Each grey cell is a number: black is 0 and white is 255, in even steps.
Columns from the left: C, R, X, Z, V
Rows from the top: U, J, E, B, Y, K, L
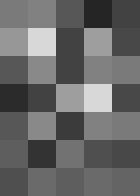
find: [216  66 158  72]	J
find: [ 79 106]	L

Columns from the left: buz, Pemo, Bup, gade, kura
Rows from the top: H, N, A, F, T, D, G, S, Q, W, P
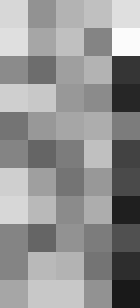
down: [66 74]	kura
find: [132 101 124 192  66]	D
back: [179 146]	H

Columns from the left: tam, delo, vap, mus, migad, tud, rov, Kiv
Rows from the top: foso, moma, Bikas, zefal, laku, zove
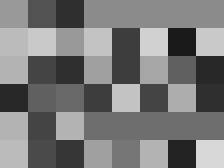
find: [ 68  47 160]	Bikas
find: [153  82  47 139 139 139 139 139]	foso
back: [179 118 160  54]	zove
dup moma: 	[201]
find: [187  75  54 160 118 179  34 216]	zove
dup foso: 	[139]

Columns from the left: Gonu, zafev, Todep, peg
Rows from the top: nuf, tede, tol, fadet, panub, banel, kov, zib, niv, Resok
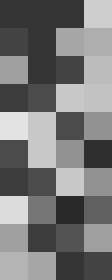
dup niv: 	[159]
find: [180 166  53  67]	Resok
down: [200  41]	Todep
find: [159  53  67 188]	tol
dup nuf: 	[53]
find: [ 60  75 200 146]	kov

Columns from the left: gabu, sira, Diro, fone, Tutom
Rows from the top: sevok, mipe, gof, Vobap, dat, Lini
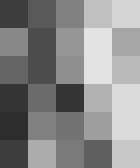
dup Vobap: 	[53]
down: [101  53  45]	gabu

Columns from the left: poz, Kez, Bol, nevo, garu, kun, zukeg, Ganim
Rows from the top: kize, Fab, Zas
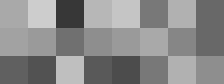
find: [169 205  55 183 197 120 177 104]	kize
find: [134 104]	Fab

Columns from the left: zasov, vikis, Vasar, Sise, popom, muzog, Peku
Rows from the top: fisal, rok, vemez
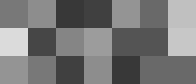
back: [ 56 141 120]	fisal
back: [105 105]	vemez
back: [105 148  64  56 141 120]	fisal
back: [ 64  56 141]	fisal
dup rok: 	[84]
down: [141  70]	vikis

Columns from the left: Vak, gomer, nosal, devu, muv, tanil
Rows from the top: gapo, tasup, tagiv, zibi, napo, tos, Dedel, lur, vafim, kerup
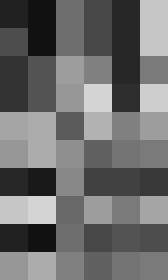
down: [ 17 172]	gomer
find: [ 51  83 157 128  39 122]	tagiv

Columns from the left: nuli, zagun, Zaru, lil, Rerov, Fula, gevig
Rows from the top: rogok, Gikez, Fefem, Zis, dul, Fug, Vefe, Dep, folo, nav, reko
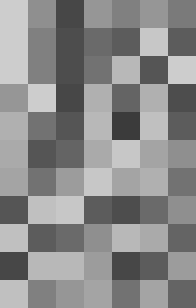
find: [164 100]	reko
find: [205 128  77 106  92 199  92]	Gikez
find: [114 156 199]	Vefe

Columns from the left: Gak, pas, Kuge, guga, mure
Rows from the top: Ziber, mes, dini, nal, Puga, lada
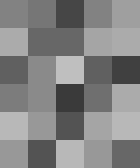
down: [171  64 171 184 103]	mure
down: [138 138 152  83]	pas
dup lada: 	[152]
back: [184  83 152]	lada

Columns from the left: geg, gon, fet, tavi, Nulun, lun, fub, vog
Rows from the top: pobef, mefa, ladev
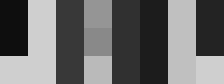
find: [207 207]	ladev
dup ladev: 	[207]

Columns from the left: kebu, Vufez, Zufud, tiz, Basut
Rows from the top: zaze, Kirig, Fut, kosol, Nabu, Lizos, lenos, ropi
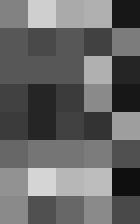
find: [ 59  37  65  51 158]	Nabu
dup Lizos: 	[117]
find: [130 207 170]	zaze
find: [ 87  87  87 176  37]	Fut
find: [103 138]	ropi
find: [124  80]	Lizos
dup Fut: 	[87]

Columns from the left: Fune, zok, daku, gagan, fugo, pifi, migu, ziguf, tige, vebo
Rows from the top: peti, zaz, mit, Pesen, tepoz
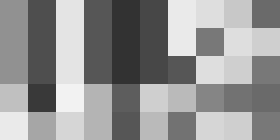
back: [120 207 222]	mit
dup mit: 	[86]
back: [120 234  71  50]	zaz
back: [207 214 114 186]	tepoz
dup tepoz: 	[214]
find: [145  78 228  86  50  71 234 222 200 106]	peti
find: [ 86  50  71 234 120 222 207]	zaz

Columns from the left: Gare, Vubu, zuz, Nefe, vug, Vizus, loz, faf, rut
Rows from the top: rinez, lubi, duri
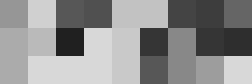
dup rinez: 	[194]
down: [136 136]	loz
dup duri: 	[216]
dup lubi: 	[53]

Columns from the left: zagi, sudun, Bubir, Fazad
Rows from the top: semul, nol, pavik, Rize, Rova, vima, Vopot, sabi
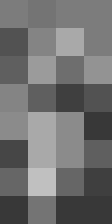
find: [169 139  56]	Rova
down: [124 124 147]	Fazad
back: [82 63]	Rize
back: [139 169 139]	Rova
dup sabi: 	[56]
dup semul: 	[124]
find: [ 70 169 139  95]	vima

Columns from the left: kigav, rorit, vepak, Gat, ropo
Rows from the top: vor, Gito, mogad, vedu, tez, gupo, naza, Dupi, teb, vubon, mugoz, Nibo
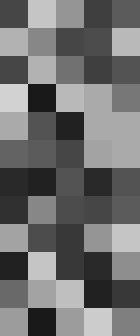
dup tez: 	[170]
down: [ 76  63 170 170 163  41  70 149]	Gat
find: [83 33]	tez
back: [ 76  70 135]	Gito

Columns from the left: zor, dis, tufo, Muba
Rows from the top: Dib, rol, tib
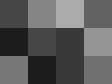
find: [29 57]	tib
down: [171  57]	tufo

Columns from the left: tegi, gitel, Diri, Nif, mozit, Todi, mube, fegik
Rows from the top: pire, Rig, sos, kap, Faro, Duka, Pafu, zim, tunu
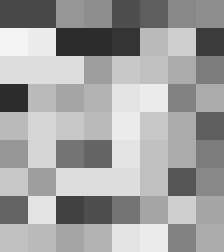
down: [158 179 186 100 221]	Nif
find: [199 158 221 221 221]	Pafu
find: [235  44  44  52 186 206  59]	Rig

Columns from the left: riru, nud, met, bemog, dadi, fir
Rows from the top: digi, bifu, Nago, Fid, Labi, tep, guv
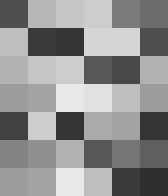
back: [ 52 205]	Labi
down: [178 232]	met
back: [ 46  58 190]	guv
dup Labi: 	[52]

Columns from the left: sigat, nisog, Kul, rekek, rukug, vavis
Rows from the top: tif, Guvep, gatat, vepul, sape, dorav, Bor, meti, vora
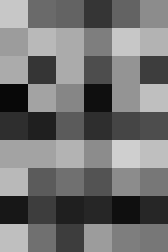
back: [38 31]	meti
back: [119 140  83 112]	Bor
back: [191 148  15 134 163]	vepul
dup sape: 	[46]

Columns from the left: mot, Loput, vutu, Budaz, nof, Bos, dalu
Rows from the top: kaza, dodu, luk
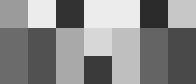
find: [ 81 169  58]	luk
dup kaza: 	[236]
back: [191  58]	luk

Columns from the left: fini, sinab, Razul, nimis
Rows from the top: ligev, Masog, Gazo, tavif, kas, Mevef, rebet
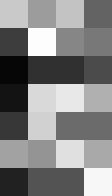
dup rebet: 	[83]
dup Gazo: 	[48]
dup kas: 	[107]
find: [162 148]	Mevef

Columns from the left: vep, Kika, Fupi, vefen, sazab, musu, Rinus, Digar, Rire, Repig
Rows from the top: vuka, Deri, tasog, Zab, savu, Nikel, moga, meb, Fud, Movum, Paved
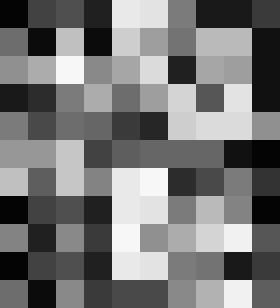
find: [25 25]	vuka
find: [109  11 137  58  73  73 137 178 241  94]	Paved
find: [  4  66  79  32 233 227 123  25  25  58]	vuka
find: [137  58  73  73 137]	Paved
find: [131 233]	moga
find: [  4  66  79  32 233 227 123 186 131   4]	meb

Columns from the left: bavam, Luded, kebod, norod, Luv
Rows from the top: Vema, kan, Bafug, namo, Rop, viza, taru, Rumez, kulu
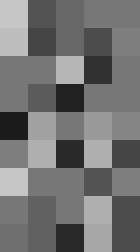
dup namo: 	[119]
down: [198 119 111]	bavam
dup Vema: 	[119]
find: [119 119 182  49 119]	Bafug
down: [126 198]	bavam
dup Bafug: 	[119]
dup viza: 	[175]

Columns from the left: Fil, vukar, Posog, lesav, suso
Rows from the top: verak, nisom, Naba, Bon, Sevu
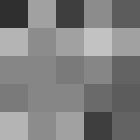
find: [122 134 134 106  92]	Bon
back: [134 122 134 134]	Naba
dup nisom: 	[161]
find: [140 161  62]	Sevu
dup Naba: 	[134]
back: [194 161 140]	nisom
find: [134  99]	Naba

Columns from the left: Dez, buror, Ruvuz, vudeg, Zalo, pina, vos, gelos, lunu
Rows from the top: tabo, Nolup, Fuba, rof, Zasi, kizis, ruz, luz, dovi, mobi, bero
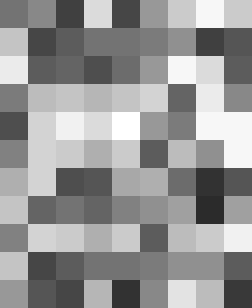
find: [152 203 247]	tabo
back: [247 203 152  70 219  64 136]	tabo
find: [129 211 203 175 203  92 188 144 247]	kizis
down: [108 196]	Zalo
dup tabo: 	[203]
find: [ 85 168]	ruz

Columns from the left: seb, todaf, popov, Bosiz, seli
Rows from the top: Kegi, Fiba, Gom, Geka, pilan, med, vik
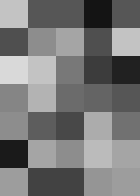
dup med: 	[165]
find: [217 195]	Gom
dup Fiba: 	[79]
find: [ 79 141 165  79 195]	Fiba
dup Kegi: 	[86]

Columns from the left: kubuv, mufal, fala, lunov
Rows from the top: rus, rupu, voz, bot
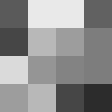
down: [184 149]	mufal
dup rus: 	[233]
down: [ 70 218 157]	kubuv
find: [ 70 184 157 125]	rupu

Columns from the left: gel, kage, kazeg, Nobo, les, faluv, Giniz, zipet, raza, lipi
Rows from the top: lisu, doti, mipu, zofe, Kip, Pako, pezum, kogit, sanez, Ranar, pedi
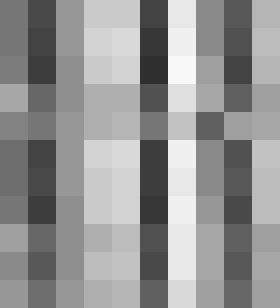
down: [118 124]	gel
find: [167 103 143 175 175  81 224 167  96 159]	zofe

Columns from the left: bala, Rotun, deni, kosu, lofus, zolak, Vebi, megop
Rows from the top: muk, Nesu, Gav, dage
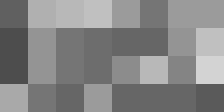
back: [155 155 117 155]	muk
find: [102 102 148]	Nesu
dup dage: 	[102]
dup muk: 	[155]

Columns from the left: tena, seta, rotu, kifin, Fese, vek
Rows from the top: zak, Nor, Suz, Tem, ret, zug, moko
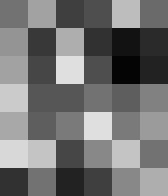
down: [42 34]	vek
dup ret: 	[122]
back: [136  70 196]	zug

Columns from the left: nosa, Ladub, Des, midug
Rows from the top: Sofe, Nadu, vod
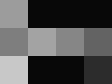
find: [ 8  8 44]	vod
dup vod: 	[8]
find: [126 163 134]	Nadu
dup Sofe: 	[8]
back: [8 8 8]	Sofe
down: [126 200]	nosa

